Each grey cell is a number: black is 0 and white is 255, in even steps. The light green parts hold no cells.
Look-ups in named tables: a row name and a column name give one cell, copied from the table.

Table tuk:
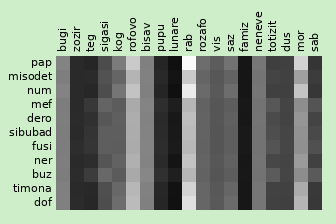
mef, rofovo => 170
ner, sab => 65
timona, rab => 211
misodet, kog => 101
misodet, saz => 99
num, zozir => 42
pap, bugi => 131
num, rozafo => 106
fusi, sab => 80
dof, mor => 181
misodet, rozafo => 101
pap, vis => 92
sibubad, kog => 94
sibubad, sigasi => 94
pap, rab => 251
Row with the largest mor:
pap

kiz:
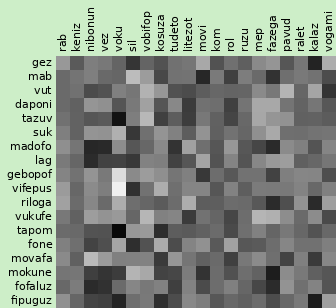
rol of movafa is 64
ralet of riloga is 146
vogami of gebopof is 78
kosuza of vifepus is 173
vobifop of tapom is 154
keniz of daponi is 97
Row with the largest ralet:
riloga

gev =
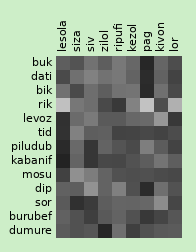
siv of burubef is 63
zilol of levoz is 90
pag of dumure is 81
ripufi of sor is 101
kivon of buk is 101
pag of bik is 42
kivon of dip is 111

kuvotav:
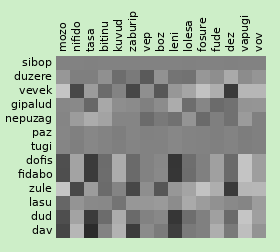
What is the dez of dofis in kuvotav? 106
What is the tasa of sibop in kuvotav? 129
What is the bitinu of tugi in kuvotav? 131
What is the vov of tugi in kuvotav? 128
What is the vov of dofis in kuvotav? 158
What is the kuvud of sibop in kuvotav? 130
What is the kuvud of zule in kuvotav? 132
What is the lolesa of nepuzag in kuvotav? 148
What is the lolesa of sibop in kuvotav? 129
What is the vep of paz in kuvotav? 129

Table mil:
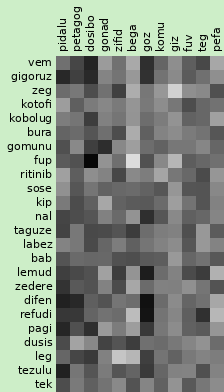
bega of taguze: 60
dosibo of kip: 96
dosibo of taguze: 73
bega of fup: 220
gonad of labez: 102
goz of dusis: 112
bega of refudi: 188
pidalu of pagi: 38
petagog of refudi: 56
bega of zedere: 167
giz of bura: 140
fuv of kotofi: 77
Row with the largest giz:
zeg

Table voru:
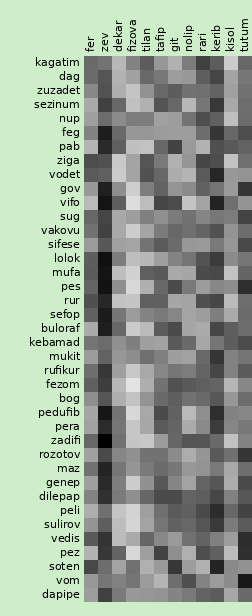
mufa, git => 169
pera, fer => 162
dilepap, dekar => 123
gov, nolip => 139
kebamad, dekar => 144
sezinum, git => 103
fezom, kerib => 100

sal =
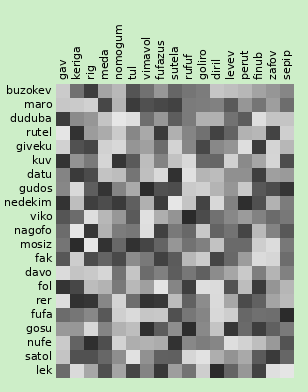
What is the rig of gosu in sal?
216
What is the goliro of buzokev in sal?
124
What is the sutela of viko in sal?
148
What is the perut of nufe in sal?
210
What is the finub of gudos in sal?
88
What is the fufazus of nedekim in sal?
59

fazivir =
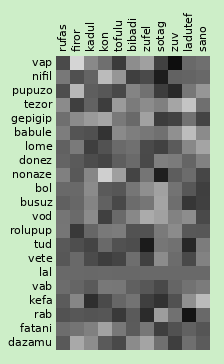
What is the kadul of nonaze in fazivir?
134
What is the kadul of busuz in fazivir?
132
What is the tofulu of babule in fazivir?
138
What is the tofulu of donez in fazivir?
94
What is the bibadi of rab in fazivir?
90
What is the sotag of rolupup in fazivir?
122
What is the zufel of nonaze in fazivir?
117
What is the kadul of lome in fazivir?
63
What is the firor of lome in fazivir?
122
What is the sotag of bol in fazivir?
161
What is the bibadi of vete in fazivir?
110
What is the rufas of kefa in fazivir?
91
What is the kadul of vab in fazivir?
90
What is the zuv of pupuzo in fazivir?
41
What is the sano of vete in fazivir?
130
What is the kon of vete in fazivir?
61
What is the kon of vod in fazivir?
64
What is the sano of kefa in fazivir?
187
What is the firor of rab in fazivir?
87
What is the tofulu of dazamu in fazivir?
73
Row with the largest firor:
vap

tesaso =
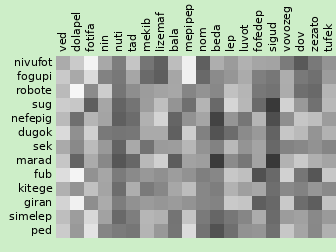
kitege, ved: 176
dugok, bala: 96
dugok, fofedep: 153
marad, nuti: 86
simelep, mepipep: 196
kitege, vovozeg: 137
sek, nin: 153
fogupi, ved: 201
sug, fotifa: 94
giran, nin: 171
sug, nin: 166
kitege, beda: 126
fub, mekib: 152
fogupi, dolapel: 169
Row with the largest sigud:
nivufot

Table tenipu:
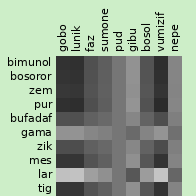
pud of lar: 118
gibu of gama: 106
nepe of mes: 132
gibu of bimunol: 146
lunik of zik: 77
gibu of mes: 144
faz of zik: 96
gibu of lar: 87

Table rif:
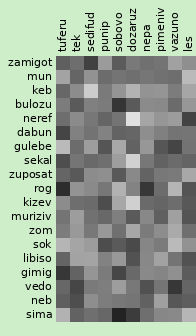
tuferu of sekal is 78
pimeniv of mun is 113
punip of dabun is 130
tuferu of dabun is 69
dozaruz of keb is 179
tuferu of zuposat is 101
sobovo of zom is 112
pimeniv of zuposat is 120
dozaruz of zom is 167
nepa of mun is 118
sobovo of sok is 90

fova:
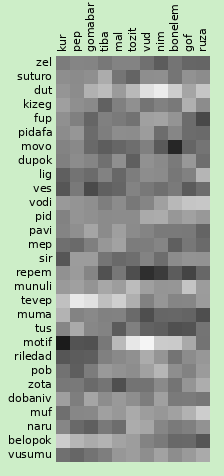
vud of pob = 161
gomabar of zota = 106
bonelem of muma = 103
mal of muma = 130
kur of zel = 124
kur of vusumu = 112
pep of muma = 131

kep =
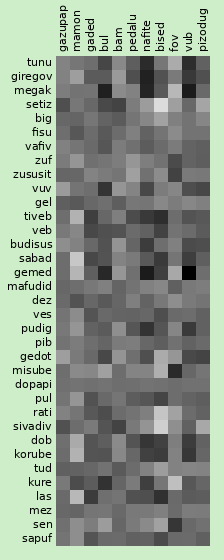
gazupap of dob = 111
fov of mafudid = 96
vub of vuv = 78
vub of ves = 109
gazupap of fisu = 110
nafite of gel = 117
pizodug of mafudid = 125
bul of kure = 50
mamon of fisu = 87
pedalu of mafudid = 115
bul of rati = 77
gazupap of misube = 110
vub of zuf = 99
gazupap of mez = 104
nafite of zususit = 113
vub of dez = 122
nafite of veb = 97
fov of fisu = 139
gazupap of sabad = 109
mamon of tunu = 118

